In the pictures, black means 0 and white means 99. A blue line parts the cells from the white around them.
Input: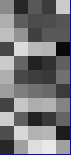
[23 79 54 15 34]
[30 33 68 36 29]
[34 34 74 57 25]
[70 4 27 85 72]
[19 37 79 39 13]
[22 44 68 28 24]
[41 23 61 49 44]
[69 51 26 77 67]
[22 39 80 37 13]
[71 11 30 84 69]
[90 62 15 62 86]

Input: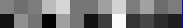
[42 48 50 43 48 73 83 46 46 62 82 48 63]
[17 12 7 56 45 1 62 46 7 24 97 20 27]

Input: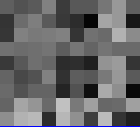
[59 37 37 32 35 50 23 34 34 46]
[59 9 20 42 49 35 22 17 2 64]
[69 54 21 50 47 48 50 20 44 41]
[41 41 44 42 43 45 36 46 39 45]
[60 20 22 34 43 40 17 18 12 57]
[59 35 39 28 32 50 19 36 34 47]
[55 4 41 32 39 39 14 32 6 66]
[41 62 39 64 58 41 75 47 62 40]
[20 12 55 69 72 17 71 56 24 73]

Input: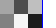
[30 74 64]
[95 11 50]

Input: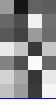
[38 36 60 8]
[93 44 40 30]
[60 42 34 26]
[22 77 91 76]
[97 40 51 31]
[21 90 82 65]
[23 95 75 60]

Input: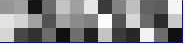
[36 95 58 62 8 42 76 62 89 23 51 74 38]
[17 78 88 82 63 32 63 54 50 98 33 83 41]
[42 6 83 28 19 42 6 43 12 76 23 15 94]

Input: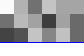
[64 64 97 69 44 76]
[63 41 44 72 63 24]
[75 41 26 32 76 52]

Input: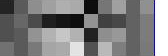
[38 56 14 35 55 62 68 66 5 46 62]
[38 48 31 40 29 12 8 5 57 25 28]
[38 48 31 35 57 69 77 69 13 55 59]
[38 47 44 35 47 64 66 88 32 72 49]
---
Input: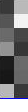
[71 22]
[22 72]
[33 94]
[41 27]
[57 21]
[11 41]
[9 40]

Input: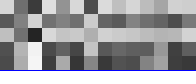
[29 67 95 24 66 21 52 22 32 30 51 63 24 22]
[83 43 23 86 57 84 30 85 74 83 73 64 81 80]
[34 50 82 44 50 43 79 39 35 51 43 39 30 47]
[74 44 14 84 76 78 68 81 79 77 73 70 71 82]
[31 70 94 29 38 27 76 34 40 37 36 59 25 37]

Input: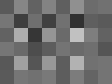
[35 46 44 47 36 48 39 45]
[35 52 38 51 37 56 42 44]
[46 24 43 25 44 19 37 35]
[38 67 21 58 41 75 49 38]
[46 41 30 36 45 41 43 33]
[34 62 33 59 36 69 44 45]

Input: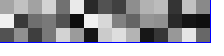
[32 56 24 47 82 60 8 79 86 70 9 21 59 89 40]
[64 75 63 82 44 91 16 32 25 55 69 73 20 75 53]
[93 22 43 47 32 5 93 84 50 39 58 56 16 8 6]

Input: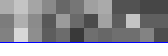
[50 84 55 36 42 22 43 40 43 43 51 30]
[67 76 64 53 40 46 62 66 32 32 27 27]
[48 68 54 34 60 41 29 63 36 76 37 37]

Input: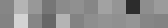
[51 82 52 40 70 51 55 57 56 58 52 51]
[52 70 59 46 54 56 52 63 58 17 55 60]

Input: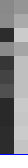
[17 76]
[53 58]
[54 66]
[17 79]
[54 64]
[21 74]
[26 74]
[31 74]
[16 78]
[16 77]
[17 79]
